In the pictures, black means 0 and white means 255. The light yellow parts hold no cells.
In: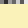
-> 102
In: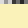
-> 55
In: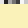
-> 114
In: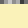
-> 142
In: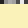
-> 159
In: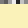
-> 236
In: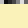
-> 71
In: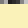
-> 43
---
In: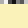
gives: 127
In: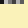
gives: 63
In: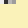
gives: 50
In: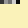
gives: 112
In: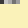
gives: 172
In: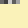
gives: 205
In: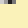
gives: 155
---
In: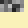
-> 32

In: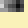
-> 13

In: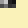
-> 17

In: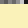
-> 25

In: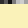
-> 18

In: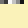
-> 21
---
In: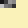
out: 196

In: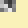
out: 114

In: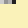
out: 206

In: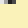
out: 231

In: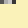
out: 84

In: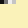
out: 16
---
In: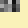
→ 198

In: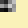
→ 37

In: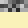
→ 66

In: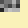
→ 120

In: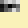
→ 216

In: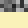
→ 180

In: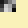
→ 67

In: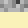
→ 62
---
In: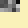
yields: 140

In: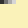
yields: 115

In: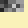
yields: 102

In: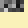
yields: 60

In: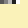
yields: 188

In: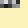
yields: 56

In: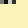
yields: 18

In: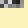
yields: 140
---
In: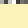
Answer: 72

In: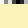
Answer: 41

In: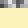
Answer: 84

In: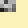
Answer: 72

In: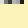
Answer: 59

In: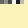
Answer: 75

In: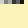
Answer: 52
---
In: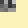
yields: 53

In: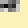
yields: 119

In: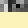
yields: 38

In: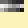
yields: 81

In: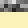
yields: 182

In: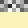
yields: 222

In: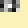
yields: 160

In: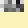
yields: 107

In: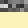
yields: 114

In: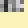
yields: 150
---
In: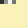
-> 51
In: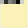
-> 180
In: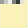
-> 156
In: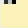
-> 235
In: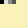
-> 3
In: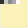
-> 49
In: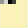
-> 149
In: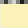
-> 154
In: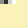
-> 141
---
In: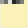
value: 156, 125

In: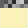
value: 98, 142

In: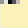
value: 150, 189

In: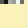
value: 84, 110

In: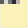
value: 92, 179

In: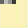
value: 101, 59
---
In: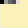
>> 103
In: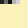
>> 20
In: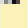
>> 189
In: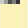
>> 79
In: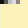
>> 189
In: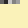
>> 200
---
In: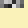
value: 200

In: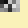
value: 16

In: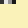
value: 231

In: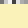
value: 201

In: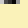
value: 73

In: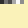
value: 116
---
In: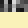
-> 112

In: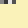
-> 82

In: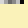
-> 10

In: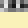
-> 160

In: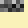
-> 97

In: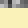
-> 110

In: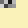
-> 152
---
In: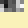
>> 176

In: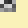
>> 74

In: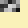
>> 46

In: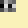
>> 3

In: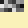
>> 233

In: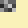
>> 40
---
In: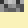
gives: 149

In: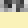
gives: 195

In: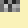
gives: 109

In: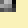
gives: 78

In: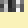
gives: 105

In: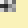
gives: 203
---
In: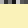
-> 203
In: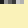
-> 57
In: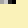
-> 205
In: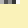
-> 140
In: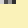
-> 75
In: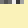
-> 237
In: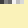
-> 242
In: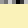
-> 4
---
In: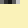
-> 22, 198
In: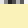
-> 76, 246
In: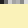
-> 163, 220
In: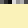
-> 220, 220
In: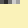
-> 116, 205
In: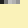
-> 192, 192
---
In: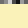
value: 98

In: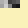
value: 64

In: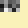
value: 49

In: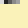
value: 137

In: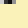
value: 145

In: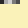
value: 121

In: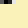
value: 93

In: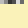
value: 107

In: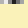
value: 137
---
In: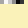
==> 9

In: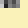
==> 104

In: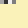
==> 240

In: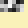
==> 112

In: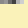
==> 178

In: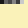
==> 60
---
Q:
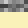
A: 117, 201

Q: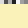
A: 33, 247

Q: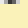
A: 55, 234

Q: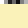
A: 103, 254

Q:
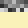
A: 143, 226

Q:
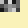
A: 149, 216

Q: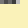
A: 104, 189

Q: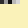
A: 18, 215

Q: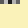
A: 31, 194
